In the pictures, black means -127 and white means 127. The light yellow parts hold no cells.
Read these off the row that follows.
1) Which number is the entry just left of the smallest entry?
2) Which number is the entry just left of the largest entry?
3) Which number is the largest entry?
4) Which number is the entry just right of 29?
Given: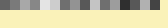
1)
29
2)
7
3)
100
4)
-80

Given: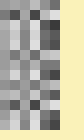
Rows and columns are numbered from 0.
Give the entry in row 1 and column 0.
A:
-5
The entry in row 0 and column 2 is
28
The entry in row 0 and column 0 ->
28
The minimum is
-69
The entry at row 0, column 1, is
38
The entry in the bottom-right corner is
-57
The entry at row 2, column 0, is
48
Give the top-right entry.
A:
-16
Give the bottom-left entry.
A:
48
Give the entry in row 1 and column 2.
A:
38

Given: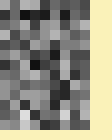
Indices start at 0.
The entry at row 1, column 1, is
-22
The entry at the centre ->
-65
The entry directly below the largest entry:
71
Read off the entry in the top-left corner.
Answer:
42
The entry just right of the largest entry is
-77
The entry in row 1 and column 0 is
-77
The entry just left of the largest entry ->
-12
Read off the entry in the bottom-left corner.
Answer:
19
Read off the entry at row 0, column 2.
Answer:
51
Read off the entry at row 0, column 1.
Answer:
-22
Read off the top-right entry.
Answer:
-53
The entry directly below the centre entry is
-2
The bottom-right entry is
-34
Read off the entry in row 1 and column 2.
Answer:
-110
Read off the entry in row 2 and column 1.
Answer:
-2
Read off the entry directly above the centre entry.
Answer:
-44
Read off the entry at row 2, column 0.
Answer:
-22
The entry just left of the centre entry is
-110
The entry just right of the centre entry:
-44

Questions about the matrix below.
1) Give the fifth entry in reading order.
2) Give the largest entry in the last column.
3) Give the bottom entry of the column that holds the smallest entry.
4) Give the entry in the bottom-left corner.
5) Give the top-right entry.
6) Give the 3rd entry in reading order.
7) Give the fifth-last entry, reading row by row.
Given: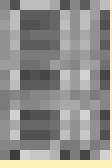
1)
61
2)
82
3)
-67
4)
-4
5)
61
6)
61
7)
-57

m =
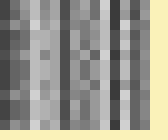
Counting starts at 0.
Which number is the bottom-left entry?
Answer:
-38
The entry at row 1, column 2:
15
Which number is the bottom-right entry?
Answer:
-3
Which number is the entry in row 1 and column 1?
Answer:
-27
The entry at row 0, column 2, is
25
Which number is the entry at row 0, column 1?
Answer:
-15
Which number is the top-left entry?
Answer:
-59
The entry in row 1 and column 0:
-59
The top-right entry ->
15
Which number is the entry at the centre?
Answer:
25
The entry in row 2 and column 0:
-38
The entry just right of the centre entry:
-15
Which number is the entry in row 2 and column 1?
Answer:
15
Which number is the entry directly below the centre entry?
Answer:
25
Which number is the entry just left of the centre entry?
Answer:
-49
